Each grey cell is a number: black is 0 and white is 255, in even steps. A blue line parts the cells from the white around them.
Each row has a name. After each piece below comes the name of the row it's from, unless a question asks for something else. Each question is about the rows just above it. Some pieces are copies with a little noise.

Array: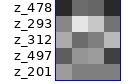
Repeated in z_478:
[41]
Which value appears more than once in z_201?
[127]

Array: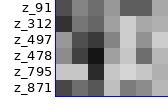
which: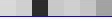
z_795
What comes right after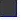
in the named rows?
[132]
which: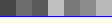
z_871
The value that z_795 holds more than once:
[198]
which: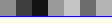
z_478

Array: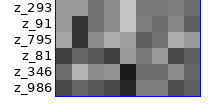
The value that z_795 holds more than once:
[173]
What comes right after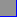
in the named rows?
[25]
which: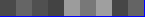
z_81
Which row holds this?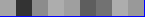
z_795
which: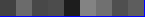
z_986
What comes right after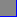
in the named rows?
[94]

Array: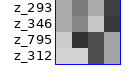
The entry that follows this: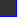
[78]
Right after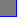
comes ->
[171]
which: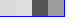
z_312
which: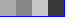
z_346
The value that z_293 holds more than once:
[171]
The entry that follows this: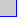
[50]
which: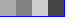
z_346

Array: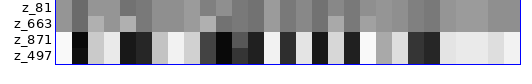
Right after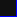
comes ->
[202]
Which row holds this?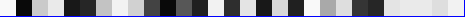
z_871
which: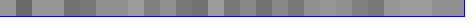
z_81

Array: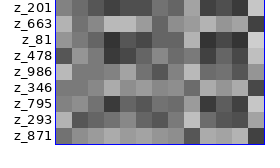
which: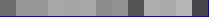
z_871
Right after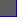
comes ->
[65]

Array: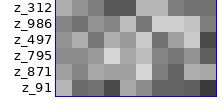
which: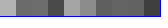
z_91
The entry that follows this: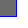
[114]
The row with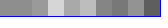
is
z_795

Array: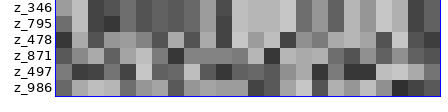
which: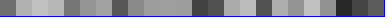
z_986
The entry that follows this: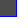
[190]
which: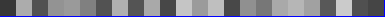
z_478
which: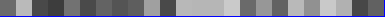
z_795
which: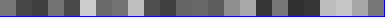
z_497
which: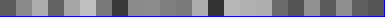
z_871

